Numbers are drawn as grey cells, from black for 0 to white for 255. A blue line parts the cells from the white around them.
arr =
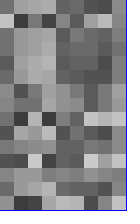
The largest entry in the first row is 172
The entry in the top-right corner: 139
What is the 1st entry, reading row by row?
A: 113
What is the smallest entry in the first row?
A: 76
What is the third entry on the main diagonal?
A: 160
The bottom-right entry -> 194
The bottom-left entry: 145
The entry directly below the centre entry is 126
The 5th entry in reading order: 98
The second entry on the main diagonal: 60
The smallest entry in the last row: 60
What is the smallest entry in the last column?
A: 113
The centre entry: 145
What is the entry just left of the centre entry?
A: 166
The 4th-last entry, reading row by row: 180
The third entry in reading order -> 166
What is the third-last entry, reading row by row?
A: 76
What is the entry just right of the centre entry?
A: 139
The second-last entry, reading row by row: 133
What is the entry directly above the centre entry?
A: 145
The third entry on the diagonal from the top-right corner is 106

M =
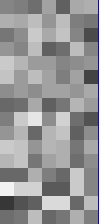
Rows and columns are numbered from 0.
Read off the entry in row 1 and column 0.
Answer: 175
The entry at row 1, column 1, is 169
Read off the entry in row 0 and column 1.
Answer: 126
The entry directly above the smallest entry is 243
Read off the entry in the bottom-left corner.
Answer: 110
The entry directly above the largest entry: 104
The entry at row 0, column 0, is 133
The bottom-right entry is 126
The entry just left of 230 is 202
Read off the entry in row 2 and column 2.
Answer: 202
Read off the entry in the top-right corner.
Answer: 175
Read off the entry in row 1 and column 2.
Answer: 189
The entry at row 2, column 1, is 141
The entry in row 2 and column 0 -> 118
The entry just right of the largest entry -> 210

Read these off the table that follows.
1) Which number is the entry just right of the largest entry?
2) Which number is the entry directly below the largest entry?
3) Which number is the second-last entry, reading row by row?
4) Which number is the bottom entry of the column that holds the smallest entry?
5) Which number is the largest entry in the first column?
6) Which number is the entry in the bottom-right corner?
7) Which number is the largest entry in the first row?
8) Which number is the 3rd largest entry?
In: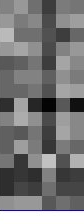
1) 81
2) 130
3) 111
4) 88
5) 186
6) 96
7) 152
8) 178

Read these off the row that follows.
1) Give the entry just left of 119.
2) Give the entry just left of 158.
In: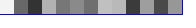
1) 178
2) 59

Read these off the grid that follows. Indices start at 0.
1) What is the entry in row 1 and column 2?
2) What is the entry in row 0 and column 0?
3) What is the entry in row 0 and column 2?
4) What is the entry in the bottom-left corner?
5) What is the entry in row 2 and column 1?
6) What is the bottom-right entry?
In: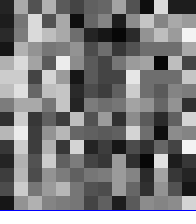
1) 218
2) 36
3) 82
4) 22
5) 124
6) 212
